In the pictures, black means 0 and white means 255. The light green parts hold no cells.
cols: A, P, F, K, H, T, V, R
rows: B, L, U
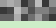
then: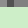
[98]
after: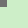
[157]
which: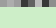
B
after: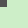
[128]
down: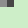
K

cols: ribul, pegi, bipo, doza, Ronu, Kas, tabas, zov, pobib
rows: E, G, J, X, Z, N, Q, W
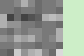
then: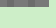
[108]
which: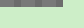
G
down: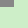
Kas
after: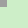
[175]
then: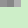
[159]

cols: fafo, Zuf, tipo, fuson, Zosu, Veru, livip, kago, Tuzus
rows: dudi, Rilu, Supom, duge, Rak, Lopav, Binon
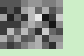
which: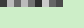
Rak
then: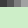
[175]
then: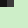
[202]
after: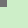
[46]
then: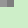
[126]
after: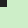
[102]

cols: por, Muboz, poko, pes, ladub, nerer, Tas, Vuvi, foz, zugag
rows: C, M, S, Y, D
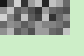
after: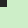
[193]
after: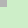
[93]
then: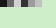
[38]

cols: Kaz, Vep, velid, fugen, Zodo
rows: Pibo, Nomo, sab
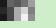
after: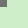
[158]
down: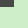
Vep
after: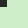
[72]
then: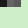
[113]

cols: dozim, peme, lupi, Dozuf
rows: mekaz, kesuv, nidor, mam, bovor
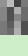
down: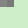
dozim
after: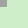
[80]
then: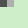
[107]
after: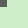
[162]
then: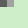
[80]

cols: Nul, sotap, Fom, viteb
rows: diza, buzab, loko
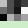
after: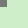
[163]
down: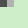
sotap
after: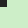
[63]
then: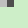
[35]

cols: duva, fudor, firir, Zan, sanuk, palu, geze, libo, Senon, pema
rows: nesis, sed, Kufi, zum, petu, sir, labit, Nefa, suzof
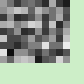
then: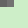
[84]
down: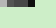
fudor
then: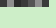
[114]
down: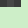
geze
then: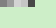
[197]
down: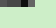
fudor

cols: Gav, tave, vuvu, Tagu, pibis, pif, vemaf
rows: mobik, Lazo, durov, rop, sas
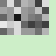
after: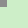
[192]
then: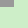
[113]
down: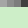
pibis
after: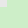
[205]
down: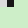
vuvu
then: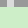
[113]

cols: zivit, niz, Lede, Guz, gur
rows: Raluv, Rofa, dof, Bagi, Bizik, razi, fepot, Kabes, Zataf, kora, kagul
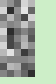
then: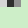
[226]
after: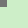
[184]
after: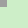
[132]
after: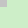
[144]
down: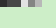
niz

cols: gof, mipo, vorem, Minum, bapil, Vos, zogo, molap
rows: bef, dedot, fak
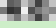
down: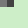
Vos
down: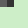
mipo
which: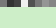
dedot
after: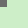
[193]

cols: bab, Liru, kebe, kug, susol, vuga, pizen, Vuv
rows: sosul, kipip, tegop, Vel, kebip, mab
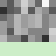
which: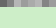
tegop
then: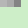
[132]
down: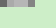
vuga
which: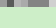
kebip
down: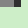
pizen
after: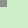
[90]

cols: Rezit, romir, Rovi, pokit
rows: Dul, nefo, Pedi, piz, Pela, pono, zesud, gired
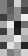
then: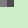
[209]
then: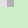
[36]
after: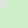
[179]
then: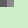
[62]
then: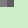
[140]
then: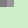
[209]
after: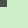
[209]

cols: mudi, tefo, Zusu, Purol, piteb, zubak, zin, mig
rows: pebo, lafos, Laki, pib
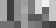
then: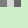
[199]
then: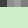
[214]
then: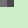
[62]
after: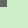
[199]

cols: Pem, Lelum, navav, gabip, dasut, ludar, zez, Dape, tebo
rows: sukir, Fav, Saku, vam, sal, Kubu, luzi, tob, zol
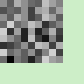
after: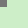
[94]
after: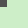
[106]

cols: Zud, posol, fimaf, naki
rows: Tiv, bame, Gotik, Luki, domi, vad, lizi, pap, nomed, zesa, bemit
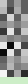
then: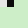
[229]
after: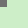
[182]

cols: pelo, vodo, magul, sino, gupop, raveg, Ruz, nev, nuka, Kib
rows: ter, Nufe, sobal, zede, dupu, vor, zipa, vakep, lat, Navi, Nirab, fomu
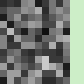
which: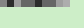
vor
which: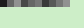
sobal
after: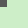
[118]
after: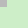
[72]
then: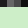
[118]

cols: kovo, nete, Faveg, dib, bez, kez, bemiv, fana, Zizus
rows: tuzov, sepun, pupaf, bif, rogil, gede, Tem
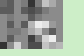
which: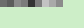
tuzov
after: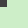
[123]
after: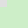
[154]
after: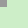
[139]
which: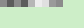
bif
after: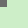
[92]

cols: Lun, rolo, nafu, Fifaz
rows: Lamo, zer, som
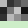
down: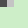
nafu
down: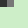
rolo
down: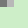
rolo
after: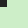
[119]
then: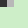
[144]
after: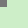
[196]
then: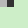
[77]

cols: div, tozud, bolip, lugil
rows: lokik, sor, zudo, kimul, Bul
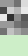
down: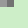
div
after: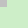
[166]

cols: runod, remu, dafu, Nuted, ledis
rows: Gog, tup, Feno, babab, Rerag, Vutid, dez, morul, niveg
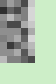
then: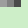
[199]
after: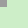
[128]
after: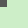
[170]
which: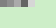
Vutid
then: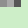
[170]
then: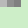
[214]
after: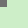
[157]

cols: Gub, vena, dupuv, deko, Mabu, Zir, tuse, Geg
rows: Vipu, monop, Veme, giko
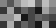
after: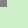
[86]
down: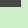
Mabu
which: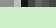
Veme
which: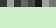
monop
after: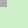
[54]

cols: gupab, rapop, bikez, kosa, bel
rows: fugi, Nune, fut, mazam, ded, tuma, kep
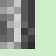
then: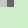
[59]
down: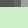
gupab
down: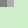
rapop
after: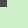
[44]
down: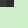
bel

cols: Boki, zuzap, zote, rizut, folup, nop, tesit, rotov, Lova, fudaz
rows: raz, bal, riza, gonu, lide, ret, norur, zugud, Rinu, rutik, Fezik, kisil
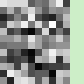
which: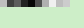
zugud
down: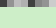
fudaz

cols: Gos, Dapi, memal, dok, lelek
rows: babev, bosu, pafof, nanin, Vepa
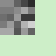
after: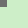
[98]
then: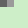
[58]
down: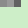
memal
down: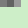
Dapi

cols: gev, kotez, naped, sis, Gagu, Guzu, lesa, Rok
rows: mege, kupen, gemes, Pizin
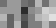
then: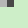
[127]
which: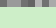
mege
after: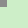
[154]

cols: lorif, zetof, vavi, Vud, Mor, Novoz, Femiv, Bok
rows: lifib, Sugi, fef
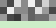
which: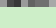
fef
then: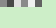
[209]
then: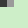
[98]

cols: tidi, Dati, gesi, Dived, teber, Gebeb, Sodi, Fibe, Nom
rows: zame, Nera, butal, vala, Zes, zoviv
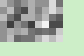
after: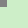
[175]
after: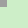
[175]
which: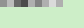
Nera
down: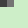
teber
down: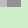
tidi

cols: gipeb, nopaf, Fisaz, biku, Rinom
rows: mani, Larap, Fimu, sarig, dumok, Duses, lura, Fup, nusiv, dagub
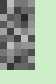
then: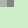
[162]
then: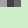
[103]
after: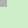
[134]
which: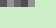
sarig
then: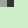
[103]
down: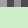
Rinom

